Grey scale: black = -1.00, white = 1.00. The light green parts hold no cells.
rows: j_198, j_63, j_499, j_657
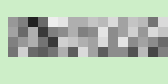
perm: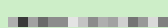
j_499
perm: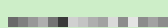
j_499
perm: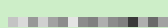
j_63

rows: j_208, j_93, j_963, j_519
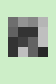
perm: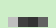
j_963
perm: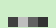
j_963
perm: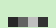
j_519
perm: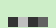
j_93

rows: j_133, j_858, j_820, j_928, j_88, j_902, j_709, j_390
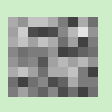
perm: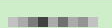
j_133
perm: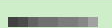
j_390
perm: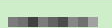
j_390
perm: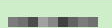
j_390
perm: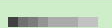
j_133
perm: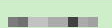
j_902

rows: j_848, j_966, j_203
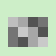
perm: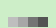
j_848
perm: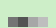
j_848
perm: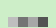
j_848

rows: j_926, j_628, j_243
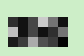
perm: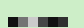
j_926
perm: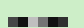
j_628
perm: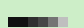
j_628
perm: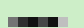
j_628

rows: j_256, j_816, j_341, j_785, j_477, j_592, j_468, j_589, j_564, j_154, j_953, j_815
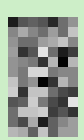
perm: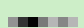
j_477
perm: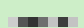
j_154
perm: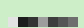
j_785
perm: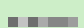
j_816
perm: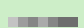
j_816
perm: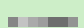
j_341

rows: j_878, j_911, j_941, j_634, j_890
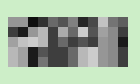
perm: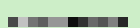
j_878
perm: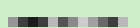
j_634
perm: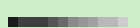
j_634

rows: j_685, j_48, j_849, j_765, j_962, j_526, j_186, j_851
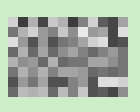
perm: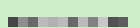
j_851
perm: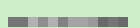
j_526
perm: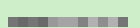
j_526
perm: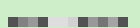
j_186

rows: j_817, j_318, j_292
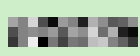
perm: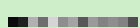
j_318
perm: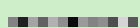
j_817
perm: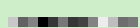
j_292
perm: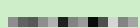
j_817

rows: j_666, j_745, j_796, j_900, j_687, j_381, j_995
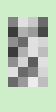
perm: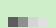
j_687
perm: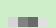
j_381
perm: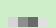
j_796
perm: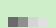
j_796
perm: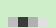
j_900
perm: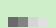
j_381
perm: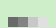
j_666

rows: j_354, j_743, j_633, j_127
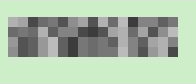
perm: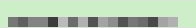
j_354
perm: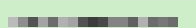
j_743
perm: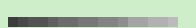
j_354

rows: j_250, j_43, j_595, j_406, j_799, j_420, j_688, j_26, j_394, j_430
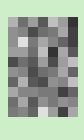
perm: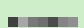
j_43
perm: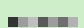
j_250
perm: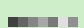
j_595
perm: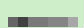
j_26
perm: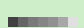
j_595

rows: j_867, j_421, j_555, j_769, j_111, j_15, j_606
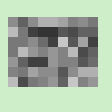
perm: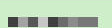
j_555
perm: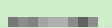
j_867
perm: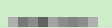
j_867
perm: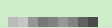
j_606
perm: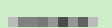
j_769

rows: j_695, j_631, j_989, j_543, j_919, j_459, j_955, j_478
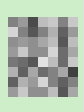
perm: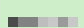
j_695
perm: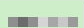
j_543
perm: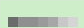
j_543
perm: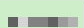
j_955
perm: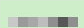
j_478
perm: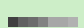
j_459
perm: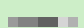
j_955

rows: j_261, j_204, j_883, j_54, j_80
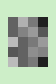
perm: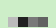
j_80
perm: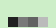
j_80
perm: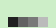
j_80
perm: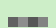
j_54
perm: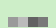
j_883

